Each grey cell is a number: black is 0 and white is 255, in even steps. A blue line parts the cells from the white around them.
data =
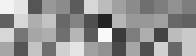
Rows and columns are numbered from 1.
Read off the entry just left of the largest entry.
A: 91
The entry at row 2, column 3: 174
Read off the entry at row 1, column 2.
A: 229
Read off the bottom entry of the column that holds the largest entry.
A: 145
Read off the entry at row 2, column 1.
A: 97
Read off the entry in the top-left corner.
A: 243
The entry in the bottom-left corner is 166
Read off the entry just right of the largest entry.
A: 59
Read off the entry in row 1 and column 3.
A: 85
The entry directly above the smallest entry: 188
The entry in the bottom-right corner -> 201
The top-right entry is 125
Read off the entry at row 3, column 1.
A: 215
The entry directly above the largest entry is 36

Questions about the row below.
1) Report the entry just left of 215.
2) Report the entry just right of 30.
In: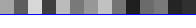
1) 93
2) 107

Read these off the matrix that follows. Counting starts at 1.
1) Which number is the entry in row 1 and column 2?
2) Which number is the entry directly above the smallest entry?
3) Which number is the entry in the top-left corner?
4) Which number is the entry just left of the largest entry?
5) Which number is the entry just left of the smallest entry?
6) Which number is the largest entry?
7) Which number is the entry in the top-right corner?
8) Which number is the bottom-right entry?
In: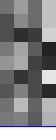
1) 157
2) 208
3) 113
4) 73
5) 91
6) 228
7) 194
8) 178
